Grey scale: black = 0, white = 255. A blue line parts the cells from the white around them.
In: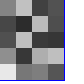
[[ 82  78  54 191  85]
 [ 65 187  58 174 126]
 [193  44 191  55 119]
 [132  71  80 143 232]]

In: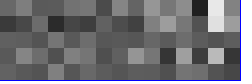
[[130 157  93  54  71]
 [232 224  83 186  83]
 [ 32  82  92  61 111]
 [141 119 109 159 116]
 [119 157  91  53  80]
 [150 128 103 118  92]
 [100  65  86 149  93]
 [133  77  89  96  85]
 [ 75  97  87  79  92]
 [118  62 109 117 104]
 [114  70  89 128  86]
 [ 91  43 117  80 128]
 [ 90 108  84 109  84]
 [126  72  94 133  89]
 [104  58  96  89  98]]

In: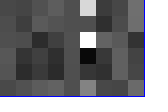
[[111 110  51  67  70 106]
 [ 71  76  89  96  96  70]
 [ 60  47  99  56  48  72]
 [216  79 254   9  54 131]
 [ 79  79  81  80  79  79]
 [ 93  83  64  47  43  98]
 [ 81  90  44  64  58  92]
 [ 69  62  77  52  44  81]
 [ 72  77  79  87  84  73]]

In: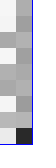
[[174 159 178 160 170 177 156 181  41]
 [246 244 169 246 177 169 245 184 235]]

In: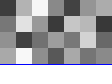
[[172  56 104 138]
 [149 184 211 117]
 [ 66 198 120 169]
 [137  58 157  88]
 [246 153 113 142]
 [179 226  65 248]
 [ 61 119 145 169]]

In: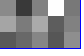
[[120 129 142]
 [254  93  86]
 [129 170 134]
 [ 57 123 104]
 [138 165  89]]
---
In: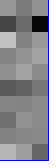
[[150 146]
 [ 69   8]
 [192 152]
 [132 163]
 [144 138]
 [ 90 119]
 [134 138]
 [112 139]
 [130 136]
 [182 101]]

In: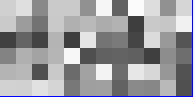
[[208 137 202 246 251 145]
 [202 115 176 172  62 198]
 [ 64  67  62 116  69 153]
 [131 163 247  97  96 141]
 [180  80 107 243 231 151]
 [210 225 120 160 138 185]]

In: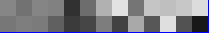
[[134 133  49 177 117 191 220]
 [119 123  59 125 169 223  24]]

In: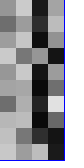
[[150  25]
 [110  46]
 [157  15]
 [202 150]
 [151  20]
 [164  10]
 [110  35]
 [183  10]
 [192  47]
 [200 189]]

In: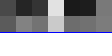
[[ 73  52  26 121]
 [ 91 115 109 124]]

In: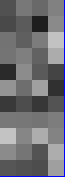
[[ 81 105]
 [ 73  30]
 [115 124]
 [116  98]
 [ 42  90]
 [148 160]
 [ 57  55]
 [120 116]
 [195 173]
 [139  83]
 [ 86  77]]

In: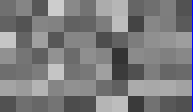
[[112  87 137 172 101 126]
 [ 98 133  97 125  68 125]
 [197 160 134  77 125 149]
 [145  96 107 133 139 128]
 [110 125 114 160  80 102]
 [164 180 145 109 171 171]
 [ 81 103  76 181  58  88]]

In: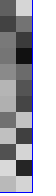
[[ 96]
 [ 66]
 [121]
 [117]
 [138]
 [181]
 [176]
 [112]
 [192]
 [ 81]
 [217]
 [185]]

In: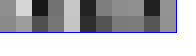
[[143  24 199 126 144 147]
 [138  80 197  84 124 146]]
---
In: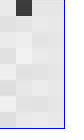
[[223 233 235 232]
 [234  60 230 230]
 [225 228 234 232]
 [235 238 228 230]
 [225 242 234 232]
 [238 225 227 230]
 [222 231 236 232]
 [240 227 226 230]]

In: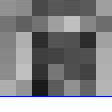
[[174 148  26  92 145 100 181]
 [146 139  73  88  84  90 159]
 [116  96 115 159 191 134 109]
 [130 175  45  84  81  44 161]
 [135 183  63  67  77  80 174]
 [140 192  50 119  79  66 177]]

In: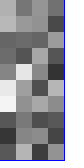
[[ 88 181  61 147]
 [177 118 149 113]
 [184 153 146  73]
 [102 107 101 156]
 [108  84 167  85]
 [133 230 136  51]
 [233 159  79 182]
 [244 145 168 140]
 [ 87 121  78  88]
 [ 54 134 140  69]]

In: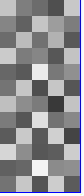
[[115 199  84 205  91]
 [196 126 108  79 200]
 [133  97 197 157 125]
 [108 188 113 178  88]
 [203 124 134  87 195]
 [103  89 235 120 144]
 [116 198  78 198  86]
 [191 141 123  57 195]
 [123  86 223 114 136]
 [ 91 201  89 208  68]
 [214 141  87  93 205]
 [ 96 103 244 139 143]]

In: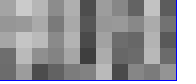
[[108 156  76  98 124 130 186  74 134 123 148]
 [164 203 182 140 175  77 157 135  99 194  92]
 [150 153 170 122 169  86 151 153 136 171 114]
 [166 197 186 138 179  74 162 109 103 179  89]
 [110 186 143 131 166  62 172 103 107 184 107]]

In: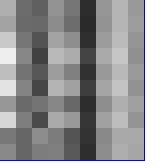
[[137 102 125 127  89  46 141 174 166]
 [175 108  96 147 118  45 150 181 153]
 [163 106 105 140 109  42 147 181 157]
 [201 118  83 163 142  47 156 187 149]
 [238 135  65 185 172  68 170 198 144]
 [190 115  87 157 128  49 153 185 154]
 [227 132  70 180 161  62 165 195 146]
 [151 106 116 135 104  45 142 175 160]
 [214 126  74 170 153  54 161 189 148]
 [120 102 141 124  84  51 137 169 169]]

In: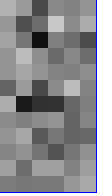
[[123 119 121 120 151 168]
 [177 154  72 137 130 148]
 [151  78 108 200 139 171]
 [163 118  15 128 109  76]
 [147 188 141 106 136 108]
 [148 166 148 131 128 141]
 [ 99 155  73 139 188 131]
 [173  26  49  50 103 127]
 [138 128 140 147 100 132]
 [148 167  89 119  99 104]
 [132 146 116  83 117 144]
 [159 109 159 159 130 158]]
